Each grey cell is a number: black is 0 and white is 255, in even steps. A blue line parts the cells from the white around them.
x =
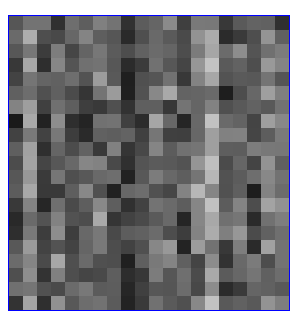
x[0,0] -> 86
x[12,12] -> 131
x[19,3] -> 74
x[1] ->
[106, 173, 78, 73, 103, 132, 94, 86, 42, 79, 105, 90, 74, 146, 171, 43, 58, 78, 148, 96]
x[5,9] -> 82
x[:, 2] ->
[115, 78, 60, 46, 100, 80, 64, 34, 66, 47, 69, 58, 57, 38, 83, 61, 67, 74, 51, 81, 47]
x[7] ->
[26, 169, 34, 141, 46, 36, 113, 115, 64, 44, 166, 103, 37, 104, 194, 106, 99, 68, 159, 136]
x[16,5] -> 101
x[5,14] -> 106
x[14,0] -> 41
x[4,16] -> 90
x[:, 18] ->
[97, 148, 112, 153, 116, 159, 89, 159, 93, 120, 147, 136, 131, 163, 113, 97, 161, 77, 96, 97, 147]
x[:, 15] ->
[56, 43, 107, 90, 83, 30, 80, 106, 129, 94, 75, 82, 81, 92, 112, 127, 56, 50, 91, 43, 89]
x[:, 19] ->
[48, 96, 124, 132, 85, 127, 114, 136, 122, 119, 96, 114, 108, 146, 126, 111, 115, 115, 109, 89, 126]
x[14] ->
[41, 106, 83, 130, 82, 77, 169, 53, 66, 74, 90, 105, 37, 134, 168, 112, 118, 42, 113, 126]
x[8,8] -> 99
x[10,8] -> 48
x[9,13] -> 117
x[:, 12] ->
[63, 74, 77, 69, 56, 99, 116, 37, 63, 113, 83, 94, 131, 93, 37, 61, 35, 96, 111, 108, 80]
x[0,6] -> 128
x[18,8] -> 45
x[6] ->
[131, 158, 64, 112, 94, 62, 57, 80, 50, 95, 95, 55, 116, 101, 130, 80, 89, 98, 89, 114]
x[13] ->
[57, 131, 38, 111, 74, 94, 137, 94, 48, 66, 115, 106, 93, 134, 193, 92, 132, 77, 163, 146]
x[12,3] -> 57
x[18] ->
[79, 142, 51, 128, 78, 69, 73, 94, 45, 55, 124, 86, 111, 75, 169, 91, 103, 117, 96, 109]
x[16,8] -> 66
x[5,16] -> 77
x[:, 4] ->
[110, 103, 70, 84, 110, 75, 94, 46, 61, 76, 104, 79, 94, 74, 82, 61, 67, 79, 78, 107, 88]
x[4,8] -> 31
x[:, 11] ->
[138, 90, 101, 87, 114, 169, 55, 103, 64, 92, 89, 104, 70, 106, 105, 77, 152, 132, 86, 85, 90]
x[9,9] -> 72
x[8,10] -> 118

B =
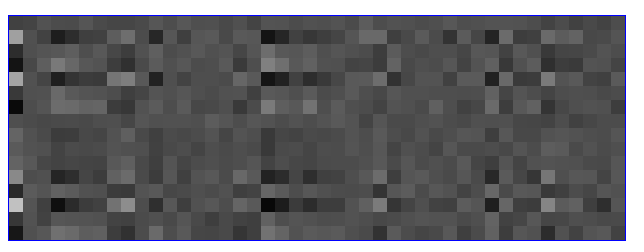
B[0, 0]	65
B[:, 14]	[80, 89, 80, 78, 78, 75, 73, 92, 83, 78, 79, 88, 75, 87, 62, 69]
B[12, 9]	83
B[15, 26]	50
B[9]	[90, 82, 80, 67, 75, 73, 75, 83, 80, 79, 65, 73, 77, 68, 78, 74, 78, 74, 57, 74, 76, 69, 77, 76, 84, 78, 87, 68, 80, 76, 68, 86, 74, 74, 77, 72, 84, 76, 93, 90, 74, 82, 75, 79]
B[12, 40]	76
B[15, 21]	90
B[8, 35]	87
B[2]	[45, 79, 84, 87, 94, 78, 88, 71, 61, 81, 95, 76, 81, 88, 80, 84, 70, 85, 109, 88, 86, 93, 79, 85, 80, 76, 61, 91, 77, 73, 78, 78, 70, 87, 85, 66, 88, 80, 57, 69, 70, 74, 83, 77]
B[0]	[65, 68, 82, 76, 75, 85, 74, 70, 70, 74, 86, 77, 87, 79, 80, 73, 80, 68, 83, 82, 76, 81, 79, 83, 75, 92, 77, 82, 80, 76, 79, 87, 78, 80, 83, 83, 82, 77, 67, 76, 65, 73, 67, 77]
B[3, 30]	76
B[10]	[99, 88, 71, 67, 70, 68, 67, 88, 95, 73, 63, 84, 69, 76, 79, 75, 78, 85, 67, 77, 71, 69, 75, 76, 76, 80, 88, 74, 86, 75, 80, 75, 89, 69, 62, 84, 68, 81, 83, 81, 80, 74, 73, 86]
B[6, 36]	88
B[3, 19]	111
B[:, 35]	[83, 107, 66, 56, 105, 69, 61, 80, 87, 72, 84, 90, 74, 102, 66, 61]
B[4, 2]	69
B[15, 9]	76
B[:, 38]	[67, 106, 57, 47, 122, 68, 52, 67, 82, 93, 83, 118, 57, 133, 70, 44]
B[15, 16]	53
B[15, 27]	90
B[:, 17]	[68, 87, 85, 78, 89, 64, 75, 86, 78, 74, 85, 89, 67, 89, 63, 63]
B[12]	[41, 91, 84, 97, 91, 81, 79, 60, 58, 83, 88, 71, 74, 79, 75, 81, 63, 67, 102, 90, 77, 87, 80, 76, 75, 77, 52, 86, 92, 75, 87, 82, 67, 77, 103, 74, 88, 86, 57, 64, 76, 70, 85, 81]
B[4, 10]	34
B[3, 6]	83
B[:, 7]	[70, 93, 71, 61, 117, 77, 60, 79, 82, 83, 88, 97, 60, 114, 67, 61]
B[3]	[20, 72, 94, 121, 103, 87, 83, 61, 48, 74, 91, 80, 87, 76, 78, 89, 58, 78, 128, 111, 88, 97, 81, 80, 67, 69, 60, 99, 73, 79, 76, 86, 67, 83, 96, 56, 81, 92, 47, 61, 58, 83, 81, 68]
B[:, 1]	[68, 80, 79, 72, 81, 80, 77, 75, 81, 82, 88, 77, 91, 84, 82, 80]
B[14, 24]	82
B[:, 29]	[76, 90, 73, 79, 83, 80, 74, 79, 82, 76, 75, 89, 75, 79, 84, 69]
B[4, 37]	60

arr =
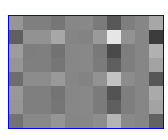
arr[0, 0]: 150
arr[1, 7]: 230
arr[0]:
[150, 127, 127, 118, 135, 136, 123, 88, 126, 134, 167]
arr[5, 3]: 116
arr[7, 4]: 134
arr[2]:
[156, 126, 127, 114, 135, 136, 121, 74, 126, 134, 177]
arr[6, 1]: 127
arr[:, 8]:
[126, 146, 126, 126, 140, 126, 126, 137]
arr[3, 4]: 135
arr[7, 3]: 149
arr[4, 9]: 134
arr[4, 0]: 109
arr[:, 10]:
[167, 60, 177, 163, 87, 170, 163, 98]
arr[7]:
[115, 137, 137, 149, 134, 135, 141, 181, 137, 134, 98]
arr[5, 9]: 134
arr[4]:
[109, 140, 140, 153, 134, 131, 146, 194, 140, 134, 87]
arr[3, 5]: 136
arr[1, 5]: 131
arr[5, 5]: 136
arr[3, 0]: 149
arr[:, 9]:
[134, 134, 134, 134, 134, 134, 134, 134]
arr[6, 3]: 118

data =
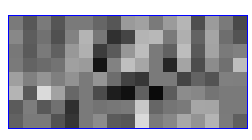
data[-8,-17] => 122
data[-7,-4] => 99
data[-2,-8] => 200
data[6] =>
[91, 125, 88, 113, 47, 122, 115, 119, 122, 200, 102, 117, 122, 166, 165, 122, 122]
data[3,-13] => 160
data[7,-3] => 180
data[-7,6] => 119
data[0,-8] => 161
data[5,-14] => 162
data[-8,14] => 155
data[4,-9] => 66
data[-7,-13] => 130
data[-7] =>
[136, 93, 113, 80, 130, 180, 119, 48, 69, 180, 184, 122, 175, 99, 165, 110, 83]
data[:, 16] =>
[73, 83, 128, 190, 127, 122, 122, 95]
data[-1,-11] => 140
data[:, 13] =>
[78, 99, 89, 76, 99, 135, 166, 147]
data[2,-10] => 90
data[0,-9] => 154
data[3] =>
[122, 99, 107, 115, 160, 155, 20, 130, 191, 166, 122, 37, 164, 76, 140, 112, 190]
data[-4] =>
[159, 128, 148, 127, 146, 122, 149, 109, 66, 54, 122, 122, 68, 99, 83, 128, 127]
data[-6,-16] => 90
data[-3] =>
[180, 89, 218, 162, 103, 122, 75, 29, 16, 96, 10, 92, 140, 135, 116, 122, 122]
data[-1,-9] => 86
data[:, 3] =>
[85, 80, 96, 115, 127, 162, 113, 82]
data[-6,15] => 122
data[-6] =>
[120, 90, 122, 96, 152, 176, 60, 90, 151, 189, 122, 97, 189, 89, 163, 122, 128]
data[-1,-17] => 98

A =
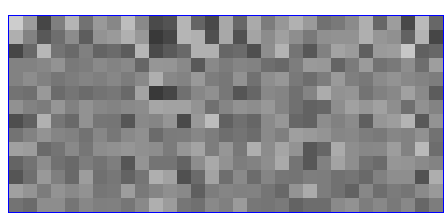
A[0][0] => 205
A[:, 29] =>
[186, 179, 96, 110, 131, 138, 145, 89, 145, 186, 138, 82, 138, 103]
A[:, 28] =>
[73, 98, 199, 142, 136, 161, 111, 180, 130, 130, 148, 142, 117, 136]
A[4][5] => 132
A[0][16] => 103
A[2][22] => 129
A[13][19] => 122
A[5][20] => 112
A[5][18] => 136
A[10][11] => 116
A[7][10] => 133
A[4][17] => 113
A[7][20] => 103
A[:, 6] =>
[153, 147, 100, 138, 127, 115, 135, 118, 135, 141, 115, 112, 118, 127]
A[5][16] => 85
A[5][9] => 163
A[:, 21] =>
[154, 121, 87, 154, 109, 132, 98, 98, 154, 87, 87, 126, 171, 109]
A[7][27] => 157
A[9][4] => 137
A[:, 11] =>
[83, 70, 90, 149, 136, 70, 162, 149, 123, 123, 116, 162, 143, 156]
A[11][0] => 85
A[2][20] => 116
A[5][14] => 144
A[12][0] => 160
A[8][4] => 129
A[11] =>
[85, 111, 153, 127, 105, 157, 112, 119, 99, 117, 175, 162, 80, 107, 163, 110, 138, 108, 133, 118, 116, 126, 125, 113, 117, 105, 129, 142, 142, 82, 174]
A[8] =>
[115, 130, 147, 133, 129, 114, 135, 119, 137, 144, 107, 123, 124, 135, 125, 110, 116, 108, 138, 127, 159, 154, 148, 134, 136, 125, 121, 134, 130, 145, 114]
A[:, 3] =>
[127, 110, 116, 147, 118, 107, 150, 118, 133, 116, 113, 127, 147, 141]
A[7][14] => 188
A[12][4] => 137
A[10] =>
[100, 115, 141, 113, 105, 125, 115, 126, 86, 148, 116, 116, 99, 141, 169, 146, 125, 130, 142, 170, 116, 87, 129, 163, 142, 115, 107, 150, 148, 138, 131]
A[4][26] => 139
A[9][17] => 175

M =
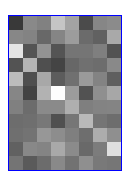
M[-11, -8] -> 57
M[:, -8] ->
[57, 135, 228, 83, 188, 134, 128, 109, 111, 97, 116]
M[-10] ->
[135, 131, 104, 133, 156, 107, 97, 169]
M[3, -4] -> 103
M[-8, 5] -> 112
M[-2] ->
[97, 136, 132, 169, 139, 105, 124, 223]
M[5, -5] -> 254
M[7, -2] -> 117
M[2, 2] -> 147
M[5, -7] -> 67
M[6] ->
[128, 108, 138, 138, 175, 127, 131, 132]
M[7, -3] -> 185
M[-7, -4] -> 112
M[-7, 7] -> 95
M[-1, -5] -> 137
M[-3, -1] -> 143
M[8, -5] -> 141
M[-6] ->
[134, 67, 178, 254, 156, 82, 143, 167]
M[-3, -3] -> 110
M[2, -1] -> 82
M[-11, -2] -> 134
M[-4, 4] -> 118
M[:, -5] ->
[197, 133, 84, 68, 92, 254, 138, 80, 141, 169, 137]

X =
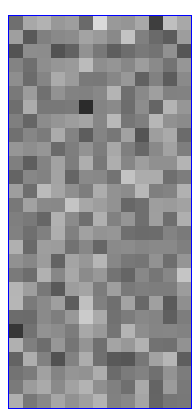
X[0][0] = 111
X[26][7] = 128
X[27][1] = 119
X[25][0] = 115
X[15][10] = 108
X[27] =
[175, 119, 136, 166, 145, 159, 179, 129, 136, 165, 101, 118, 120]
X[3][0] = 131
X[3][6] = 142
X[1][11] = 92
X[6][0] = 110
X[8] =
[112, 134, 123, 171, 131, 93, 132, 119, 162, 84, 158, 170, 107]
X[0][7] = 153
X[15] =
[129, 111, 128, 174, 128, 161, 147, 150, 111, 107, 108, 131, 122]
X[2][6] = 120
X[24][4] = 130
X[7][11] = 145
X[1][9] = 128
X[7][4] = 157
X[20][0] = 182
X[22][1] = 114
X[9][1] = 142
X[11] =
[100, 135, 130, 163, 101, 138, 136, 115, 195, 172, 172, 111, 125]
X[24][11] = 182
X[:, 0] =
[111, 159, 83, 131, 142, 121, 110, 127, 112, 150, 127, 100, 158, 120, 127, 129, 176, 145, 122, 181, 182, 108, 55, 176, 99, 115, 122, 175]
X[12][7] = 146
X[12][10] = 127
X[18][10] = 118
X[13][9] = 111
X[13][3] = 136
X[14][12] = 175
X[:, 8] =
[149, 195, 109, 135, 152, 111, 109, 118, 162, 127, 134, 195, 140, 103, 149, 111, 140, 120, 101, 121, 163, 124, 180, 152, 86, 123, 111, 136]
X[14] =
[127, 121, 102, 177, 139, 111, 176, 129, 149, 111, 159, 110, 175]
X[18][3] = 135
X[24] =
[99, 174, 129, 81, 130, 173, 112, 89, 86, 119, 162, 182, 94]
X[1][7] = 137
